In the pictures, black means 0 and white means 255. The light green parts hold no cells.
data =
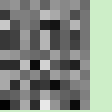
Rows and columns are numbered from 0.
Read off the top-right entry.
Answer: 107
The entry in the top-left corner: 136
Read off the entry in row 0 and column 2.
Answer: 107
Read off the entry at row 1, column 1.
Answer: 127
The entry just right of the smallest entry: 65
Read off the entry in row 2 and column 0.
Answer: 200
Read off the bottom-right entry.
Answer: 136
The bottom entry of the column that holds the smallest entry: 2
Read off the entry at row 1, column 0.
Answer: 55
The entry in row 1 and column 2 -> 127
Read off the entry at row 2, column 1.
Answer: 77
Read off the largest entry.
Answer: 232
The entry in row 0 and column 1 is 148
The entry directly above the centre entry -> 181

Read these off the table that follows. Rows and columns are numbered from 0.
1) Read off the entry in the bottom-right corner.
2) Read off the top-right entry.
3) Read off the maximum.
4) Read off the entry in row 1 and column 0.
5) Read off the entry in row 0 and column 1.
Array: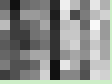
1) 209
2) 176
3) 249
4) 134
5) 17

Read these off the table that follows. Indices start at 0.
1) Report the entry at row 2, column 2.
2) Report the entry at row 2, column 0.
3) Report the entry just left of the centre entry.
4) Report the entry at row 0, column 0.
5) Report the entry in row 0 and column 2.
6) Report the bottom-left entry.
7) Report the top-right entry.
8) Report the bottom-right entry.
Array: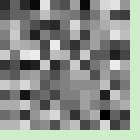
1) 118
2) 149
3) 40
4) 40
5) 40
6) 181
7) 149
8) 107
